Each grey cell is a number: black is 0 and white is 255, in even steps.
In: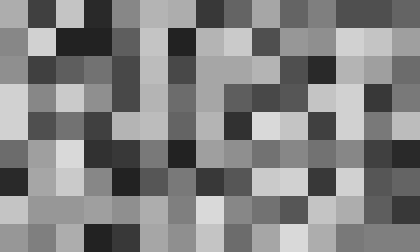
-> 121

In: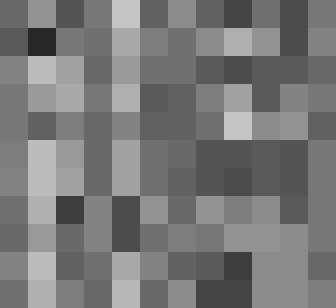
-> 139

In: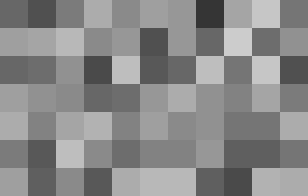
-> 74

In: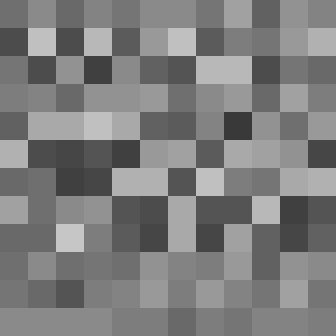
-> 131

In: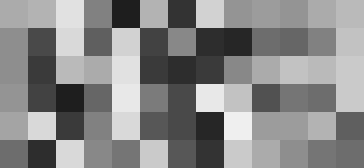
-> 142

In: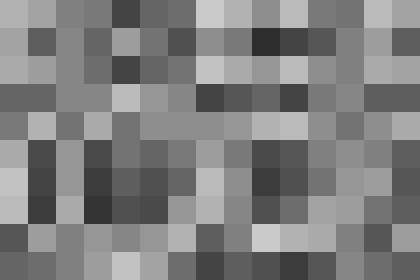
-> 134
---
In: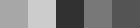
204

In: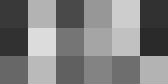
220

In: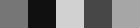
209

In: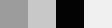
240

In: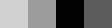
209

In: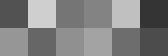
207
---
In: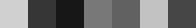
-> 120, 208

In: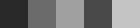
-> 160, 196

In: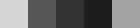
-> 50, 214

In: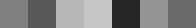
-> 198, 198

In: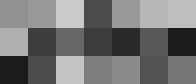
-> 61, 202

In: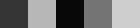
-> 9, 205

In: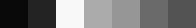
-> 171, 248

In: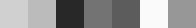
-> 115, 250
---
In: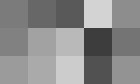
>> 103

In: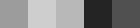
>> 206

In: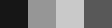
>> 150

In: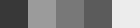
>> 155

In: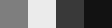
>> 235

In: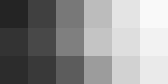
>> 64

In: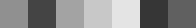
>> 68
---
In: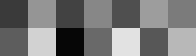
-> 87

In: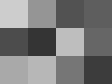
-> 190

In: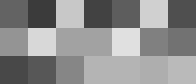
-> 128

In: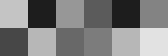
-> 183

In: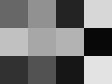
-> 179

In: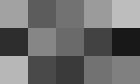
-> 66

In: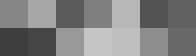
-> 141

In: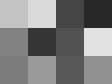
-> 81

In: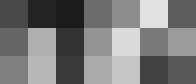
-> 121
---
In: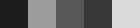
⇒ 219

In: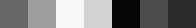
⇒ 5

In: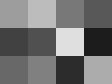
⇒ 65

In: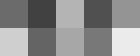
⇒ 148

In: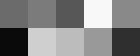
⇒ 137

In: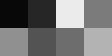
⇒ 144

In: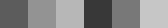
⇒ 120

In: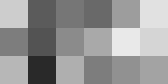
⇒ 157

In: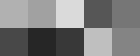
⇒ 118
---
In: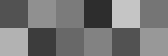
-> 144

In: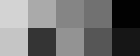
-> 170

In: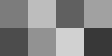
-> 189

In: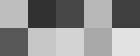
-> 49

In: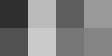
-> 187

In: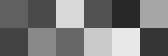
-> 74

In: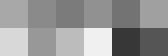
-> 138

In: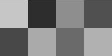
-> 45
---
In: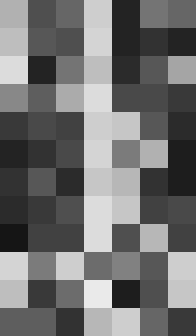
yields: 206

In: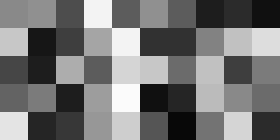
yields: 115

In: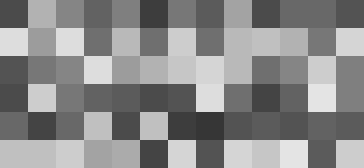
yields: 228

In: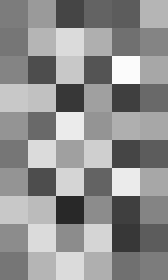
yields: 175

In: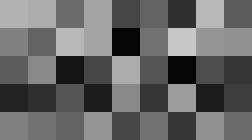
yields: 54

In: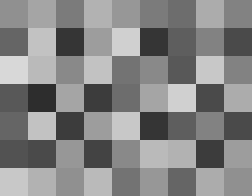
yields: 101
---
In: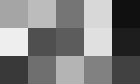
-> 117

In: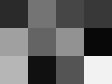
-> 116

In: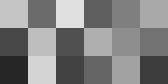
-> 95

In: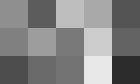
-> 190

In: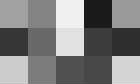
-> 240

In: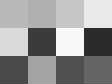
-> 176

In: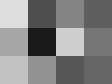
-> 79

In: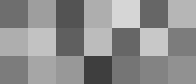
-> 214
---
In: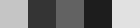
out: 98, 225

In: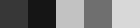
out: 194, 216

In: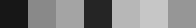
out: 37, 198

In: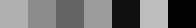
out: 156, 189

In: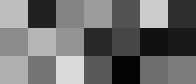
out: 40, 218

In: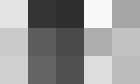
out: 74, 248

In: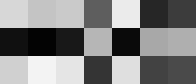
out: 182, 243

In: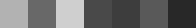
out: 73, 207
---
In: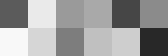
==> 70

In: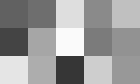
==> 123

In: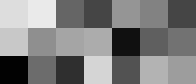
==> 95

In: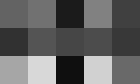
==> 76

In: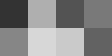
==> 83

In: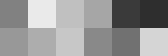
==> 58
